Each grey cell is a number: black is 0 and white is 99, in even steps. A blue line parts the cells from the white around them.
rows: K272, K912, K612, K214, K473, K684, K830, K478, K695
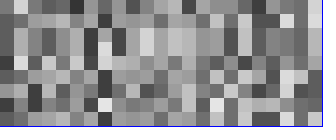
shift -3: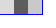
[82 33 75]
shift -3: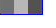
[40 68 29]
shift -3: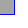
[61]
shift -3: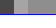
[25 61 52 52]
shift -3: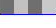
[40 72 40 75]
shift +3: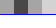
[67 31 67 85]

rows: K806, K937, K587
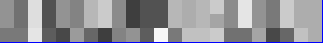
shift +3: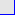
[92]
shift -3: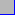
[68]
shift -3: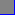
[48]
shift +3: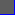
[39]
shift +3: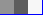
[60 39 99]
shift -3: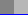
[48 68]
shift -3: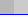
[68 76]

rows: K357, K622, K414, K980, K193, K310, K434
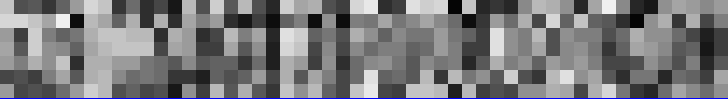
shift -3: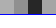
[65 53 12 61]
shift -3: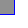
[53]
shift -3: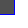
[28]

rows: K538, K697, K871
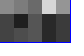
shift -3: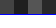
[23  9 30 13]
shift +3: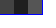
[29 15 36]
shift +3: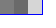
[51 44 86]
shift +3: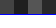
[29 15 36 19]
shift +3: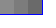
[57 51 44]

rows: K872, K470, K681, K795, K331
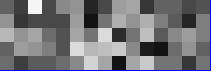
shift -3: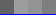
[35 58 54 46]
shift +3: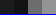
[14 10 45 60]

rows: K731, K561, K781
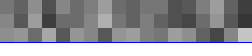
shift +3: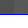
[34 37]
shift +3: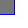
[49]
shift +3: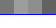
[49 64 58 41]
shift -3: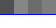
[28 49 39 46]
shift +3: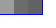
[64 45 41]
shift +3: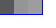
[37 61 64]

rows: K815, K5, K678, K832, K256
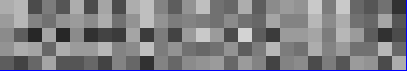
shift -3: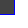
[23]
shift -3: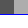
[30 64]
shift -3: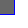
[37]

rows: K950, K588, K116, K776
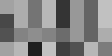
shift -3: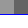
[56 36]
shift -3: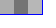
[64 42 68]

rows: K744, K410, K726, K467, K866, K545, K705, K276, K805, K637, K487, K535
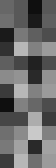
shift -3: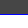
[24 24]
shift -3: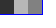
[16 68 47]
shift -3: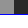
[54 13]
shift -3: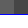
[34 24]

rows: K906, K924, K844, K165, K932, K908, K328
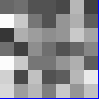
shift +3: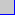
[81]
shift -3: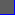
[33]
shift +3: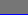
[49 49]
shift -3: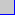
[75]
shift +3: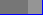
[49 49 61]

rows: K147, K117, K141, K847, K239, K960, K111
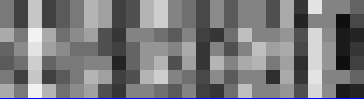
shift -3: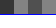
[18 48 28 48]
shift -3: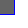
[36]

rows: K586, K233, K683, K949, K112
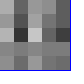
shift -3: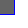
[36]
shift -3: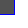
[29]
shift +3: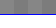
[55 51 55 51]
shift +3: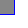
[55]
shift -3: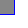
[49]
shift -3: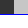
[17 74]
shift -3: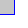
[74]

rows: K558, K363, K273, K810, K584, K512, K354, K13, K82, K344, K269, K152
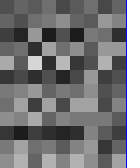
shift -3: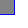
[48]
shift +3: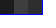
[14 27 21]
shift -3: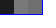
[ 8 44 40]

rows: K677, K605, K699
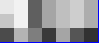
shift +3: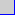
[83]
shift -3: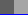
[34 61]
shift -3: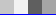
[74 91 34 61]
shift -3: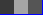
[19 61 30]
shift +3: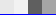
[93 97 40 67]
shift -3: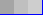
[61 71 77]
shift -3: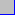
[71]

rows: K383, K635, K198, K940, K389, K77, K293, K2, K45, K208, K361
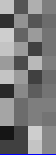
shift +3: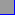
[63]
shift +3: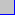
[79]
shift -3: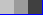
[73 57 22]
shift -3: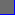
[39]

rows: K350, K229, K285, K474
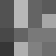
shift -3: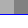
[65 47]
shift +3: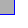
[71]

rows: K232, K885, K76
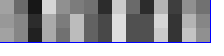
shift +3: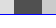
[89 34 34 82]
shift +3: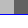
[76 41]

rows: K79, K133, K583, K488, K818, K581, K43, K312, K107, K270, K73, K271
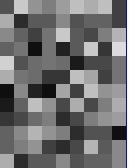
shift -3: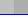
[71 64]
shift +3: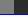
[52 20]

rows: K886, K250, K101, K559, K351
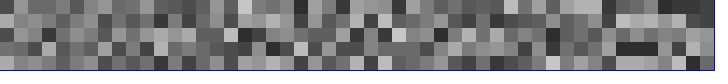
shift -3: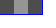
[27 55 27]
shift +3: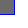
[44]

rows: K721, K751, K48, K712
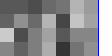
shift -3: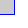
[76]
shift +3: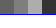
[41 52 70 23]

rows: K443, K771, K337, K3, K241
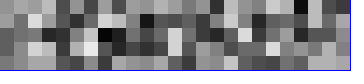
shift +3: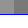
[60 50]
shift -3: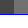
[24 41]
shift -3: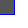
[30]

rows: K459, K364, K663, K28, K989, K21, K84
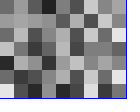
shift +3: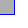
[71]
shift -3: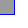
[57]
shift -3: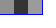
[53 17 57]
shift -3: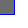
[39]
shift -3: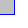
[72]

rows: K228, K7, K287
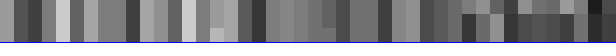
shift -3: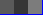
[32 18 45]
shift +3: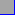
[67]
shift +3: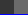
[24 44]

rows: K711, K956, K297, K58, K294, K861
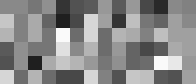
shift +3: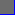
[45]
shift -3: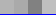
[67 63 47 71]
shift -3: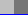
[71 43]
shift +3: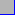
[73]

